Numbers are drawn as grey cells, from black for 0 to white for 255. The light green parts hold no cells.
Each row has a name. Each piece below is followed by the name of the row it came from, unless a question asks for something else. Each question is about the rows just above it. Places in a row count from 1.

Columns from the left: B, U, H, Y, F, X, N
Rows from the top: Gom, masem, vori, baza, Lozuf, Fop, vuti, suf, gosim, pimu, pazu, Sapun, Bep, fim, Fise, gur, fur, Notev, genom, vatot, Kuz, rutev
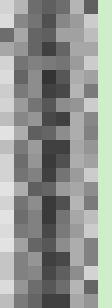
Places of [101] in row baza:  3 5
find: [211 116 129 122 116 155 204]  Lozuf
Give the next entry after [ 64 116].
[155]

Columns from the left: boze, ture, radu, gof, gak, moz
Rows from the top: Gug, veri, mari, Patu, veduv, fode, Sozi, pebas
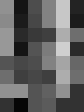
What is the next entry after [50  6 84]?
[91]
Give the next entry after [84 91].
[50]
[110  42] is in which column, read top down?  moz
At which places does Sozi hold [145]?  1 2 5
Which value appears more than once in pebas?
[50]
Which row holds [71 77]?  veduv
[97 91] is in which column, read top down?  gof

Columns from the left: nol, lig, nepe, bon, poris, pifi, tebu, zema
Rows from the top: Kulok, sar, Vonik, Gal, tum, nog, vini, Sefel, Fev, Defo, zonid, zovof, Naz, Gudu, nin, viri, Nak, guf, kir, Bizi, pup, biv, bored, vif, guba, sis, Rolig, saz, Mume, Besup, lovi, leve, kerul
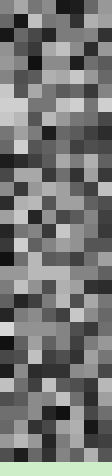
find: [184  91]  kir
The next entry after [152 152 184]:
[184]
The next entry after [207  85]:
[97]
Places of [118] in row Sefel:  3 4 7
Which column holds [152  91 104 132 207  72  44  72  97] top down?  zema
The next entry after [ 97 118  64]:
[79]

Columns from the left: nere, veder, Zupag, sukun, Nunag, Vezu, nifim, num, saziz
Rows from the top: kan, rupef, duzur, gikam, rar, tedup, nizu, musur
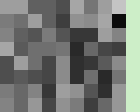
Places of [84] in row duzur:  3 5
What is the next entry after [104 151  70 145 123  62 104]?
[151]
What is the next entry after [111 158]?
[96]
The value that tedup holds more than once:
[78]
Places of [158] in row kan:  1 2 8
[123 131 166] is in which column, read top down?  nere
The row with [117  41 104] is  gikam

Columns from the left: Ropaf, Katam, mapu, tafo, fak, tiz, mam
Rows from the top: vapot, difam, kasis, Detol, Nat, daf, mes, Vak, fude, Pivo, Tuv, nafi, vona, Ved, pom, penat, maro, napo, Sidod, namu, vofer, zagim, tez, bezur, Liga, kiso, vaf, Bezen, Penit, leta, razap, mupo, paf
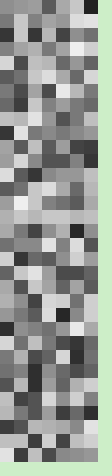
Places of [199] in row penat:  2 4 5
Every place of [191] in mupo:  1 2 6

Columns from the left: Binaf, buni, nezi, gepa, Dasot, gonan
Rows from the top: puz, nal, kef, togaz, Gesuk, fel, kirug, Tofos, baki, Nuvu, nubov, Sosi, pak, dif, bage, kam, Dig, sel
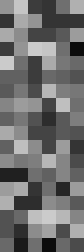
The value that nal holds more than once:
[52]
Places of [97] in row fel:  1 2 5
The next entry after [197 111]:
[12]
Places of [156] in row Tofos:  2
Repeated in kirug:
[119]
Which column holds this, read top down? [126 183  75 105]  Dasot

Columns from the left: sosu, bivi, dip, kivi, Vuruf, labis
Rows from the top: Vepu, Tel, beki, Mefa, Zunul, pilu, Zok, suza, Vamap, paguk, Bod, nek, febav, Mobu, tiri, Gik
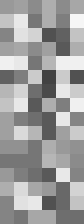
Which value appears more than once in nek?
[118]
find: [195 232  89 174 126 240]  suza
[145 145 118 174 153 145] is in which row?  Bod
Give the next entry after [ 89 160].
[203]
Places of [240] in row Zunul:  1 5 6
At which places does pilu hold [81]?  6

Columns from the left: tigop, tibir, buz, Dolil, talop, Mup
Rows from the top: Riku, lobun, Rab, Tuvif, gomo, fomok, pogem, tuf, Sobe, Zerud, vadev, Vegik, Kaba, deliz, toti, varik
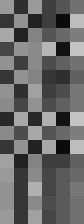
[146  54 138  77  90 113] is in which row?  toti
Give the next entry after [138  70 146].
[77]

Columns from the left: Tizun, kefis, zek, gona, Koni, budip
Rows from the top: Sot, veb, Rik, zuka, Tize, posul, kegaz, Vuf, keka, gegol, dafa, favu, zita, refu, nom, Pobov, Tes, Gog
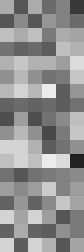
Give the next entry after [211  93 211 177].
[86]
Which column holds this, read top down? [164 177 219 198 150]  budip
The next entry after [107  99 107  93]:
[114]
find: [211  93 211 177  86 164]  Gog
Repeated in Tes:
[99]
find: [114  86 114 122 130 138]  zita

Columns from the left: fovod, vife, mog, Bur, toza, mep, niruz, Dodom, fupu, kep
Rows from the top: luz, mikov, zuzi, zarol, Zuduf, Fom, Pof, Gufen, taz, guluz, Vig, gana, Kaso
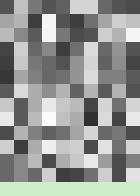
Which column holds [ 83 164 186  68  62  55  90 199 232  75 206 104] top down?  fovod
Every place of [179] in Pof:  5 7 9
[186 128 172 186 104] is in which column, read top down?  mog
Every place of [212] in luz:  6 7
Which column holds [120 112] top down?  fupu
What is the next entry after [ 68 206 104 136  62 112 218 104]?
[148]

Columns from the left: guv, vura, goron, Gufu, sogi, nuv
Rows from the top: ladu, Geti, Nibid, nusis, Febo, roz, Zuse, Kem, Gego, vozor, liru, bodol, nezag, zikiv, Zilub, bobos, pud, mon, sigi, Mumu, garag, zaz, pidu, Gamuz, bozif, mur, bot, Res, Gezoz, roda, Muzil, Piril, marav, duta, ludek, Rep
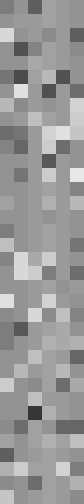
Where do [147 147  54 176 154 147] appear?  roda
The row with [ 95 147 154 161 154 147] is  marav
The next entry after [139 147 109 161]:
[154]
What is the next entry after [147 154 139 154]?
[95]

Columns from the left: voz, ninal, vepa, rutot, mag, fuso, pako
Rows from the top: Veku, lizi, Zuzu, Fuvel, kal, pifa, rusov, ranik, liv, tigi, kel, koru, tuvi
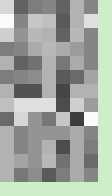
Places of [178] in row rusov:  1 4 6 7
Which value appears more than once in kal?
[178]
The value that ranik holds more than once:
[223]
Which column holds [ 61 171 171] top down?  fuso
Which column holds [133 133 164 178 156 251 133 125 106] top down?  pako
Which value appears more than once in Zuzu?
[184]
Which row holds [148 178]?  kel

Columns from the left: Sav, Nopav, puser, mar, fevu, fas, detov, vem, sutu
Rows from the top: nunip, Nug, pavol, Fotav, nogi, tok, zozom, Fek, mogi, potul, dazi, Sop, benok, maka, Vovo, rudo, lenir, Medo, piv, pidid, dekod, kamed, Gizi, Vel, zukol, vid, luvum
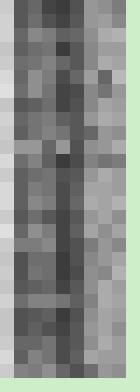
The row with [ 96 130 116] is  vid
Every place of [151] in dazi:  2 3 5 8
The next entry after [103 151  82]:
[143]
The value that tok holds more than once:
[103]

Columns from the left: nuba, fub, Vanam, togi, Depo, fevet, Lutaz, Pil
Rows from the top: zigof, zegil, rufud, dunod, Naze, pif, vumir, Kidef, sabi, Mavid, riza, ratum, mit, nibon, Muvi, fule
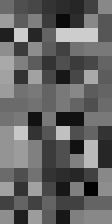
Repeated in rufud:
[205]
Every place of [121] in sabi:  2 4 7 8
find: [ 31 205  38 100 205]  rufud
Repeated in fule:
[136]
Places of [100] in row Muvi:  2 4 7 8
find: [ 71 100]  Naze
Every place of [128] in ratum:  3 6

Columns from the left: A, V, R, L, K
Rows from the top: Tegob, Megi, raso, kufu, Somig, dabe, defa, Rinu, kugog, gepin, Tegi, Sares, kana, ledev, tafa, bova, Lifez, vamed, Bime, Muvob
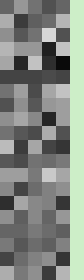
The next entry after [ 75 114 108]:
[121]
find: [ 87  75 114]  Sares
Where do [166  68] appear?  Tegi
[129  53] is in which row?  tafa
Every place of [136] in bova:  3
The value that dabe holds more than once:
[68]
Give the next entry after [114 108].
[121]

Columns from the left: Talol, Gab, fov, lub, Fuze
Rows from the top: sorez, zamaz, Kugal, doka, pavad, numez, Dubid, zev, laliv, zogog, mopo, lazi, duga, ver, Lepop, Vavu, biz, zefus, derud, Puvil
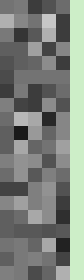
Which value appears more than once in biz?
[88]
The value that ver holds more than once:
[67]
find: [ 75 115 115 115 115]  numez
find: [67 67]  ver
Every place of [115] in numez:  2 3 4 5
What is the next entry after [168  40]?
[134]

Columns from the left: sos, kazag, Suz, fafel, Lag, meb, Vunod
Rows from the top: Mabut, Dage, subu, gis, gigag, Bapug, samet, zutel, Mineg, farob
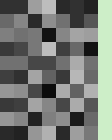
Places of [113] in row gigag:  1 2 5 7
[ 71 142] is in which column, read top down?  Lag
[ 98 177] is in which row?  samet
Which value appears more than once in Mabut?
[49]
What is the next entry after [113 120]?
[18]
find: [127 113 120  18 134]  subu

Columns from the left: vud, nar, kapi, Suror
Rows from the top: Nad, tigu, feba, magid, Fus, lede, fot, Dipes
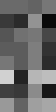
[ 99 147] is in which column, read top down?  kapi
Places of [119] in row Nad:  4
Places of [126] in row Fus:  3
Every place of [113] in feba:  2
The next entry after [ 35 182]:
[189]
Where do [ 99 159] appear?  Dipes
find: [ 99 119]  Nad

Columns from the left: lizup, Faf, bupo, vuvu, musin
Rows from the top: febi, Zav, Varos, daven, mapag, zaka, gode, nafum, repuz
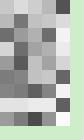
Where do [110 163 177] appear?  daven
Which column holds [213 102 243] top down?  musin
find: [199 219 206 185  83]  febi
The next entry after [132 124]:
[96]
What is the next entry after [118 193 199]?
[219]
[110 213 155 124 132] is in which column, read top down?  lizup

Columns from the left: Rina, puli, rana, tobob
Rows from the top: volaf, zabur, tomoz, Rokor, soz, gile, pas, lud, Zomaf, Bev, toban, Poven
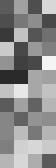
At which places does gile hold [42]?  1 2
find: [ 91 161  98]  lud
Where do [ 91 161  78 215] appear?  volaf
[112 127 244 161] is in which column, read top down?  tobob
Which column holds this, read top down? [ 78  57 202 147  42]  Rina

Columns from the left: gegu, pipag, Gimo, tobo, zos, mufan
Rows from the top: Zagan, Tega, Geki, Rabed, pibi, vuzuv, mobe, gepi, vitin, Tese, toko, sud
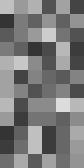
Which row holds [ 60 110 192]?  toko
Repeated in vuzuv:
[131]

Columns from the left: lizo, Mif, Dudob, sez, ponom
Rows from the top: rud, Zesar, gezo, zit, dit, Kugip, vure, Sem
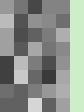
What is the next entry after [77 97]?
[124]
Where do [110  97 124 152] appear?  vure
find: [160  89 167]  zit
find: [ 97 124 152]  vure
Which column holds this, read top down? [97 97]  Mif
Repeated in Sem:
[97]

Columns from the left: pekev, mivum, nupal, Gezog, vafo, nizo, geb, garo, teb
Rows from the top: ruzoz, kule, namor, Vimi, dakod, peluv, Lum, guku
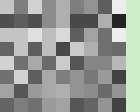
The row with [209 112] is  dakod
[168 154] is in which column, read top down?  Gezog
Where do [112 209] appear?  peluv
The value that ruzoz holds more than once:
[126]
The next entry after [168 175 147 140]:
[106]

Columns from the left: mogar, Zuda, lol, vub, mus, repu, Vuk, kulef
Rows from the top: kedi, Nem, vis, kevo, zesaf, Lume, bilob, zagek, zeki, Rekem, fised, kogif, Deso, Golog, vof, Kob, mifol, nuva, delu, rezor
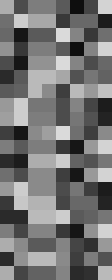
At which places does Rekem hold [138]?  3 8
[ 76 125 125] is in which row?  kedi
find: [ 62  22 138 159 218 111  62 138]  Rekem
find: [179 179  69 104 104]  vof
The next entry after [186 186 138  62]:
[125]
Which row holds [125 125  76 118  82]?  zeki
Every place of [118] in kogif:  8

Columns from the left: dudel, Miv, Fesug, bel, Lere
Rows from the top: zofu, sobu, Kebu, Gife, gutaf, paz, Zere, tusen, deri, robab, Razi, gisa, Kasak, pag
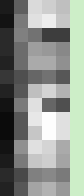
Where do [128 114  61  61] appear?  Kebu
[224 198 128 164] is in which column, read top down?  Fesug
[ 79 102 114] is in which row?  paz

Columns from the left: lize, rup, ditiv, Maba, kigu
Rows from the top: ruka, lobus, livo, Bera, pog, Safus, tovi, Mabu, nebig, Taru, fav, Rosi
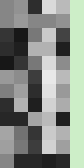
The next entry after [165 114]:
[53]
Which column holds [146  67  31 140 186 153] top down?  kigu
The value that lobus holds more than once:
[134]
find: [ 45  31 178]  Bera
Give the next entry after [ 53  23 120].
[202]
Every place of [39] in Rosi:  2 3 5

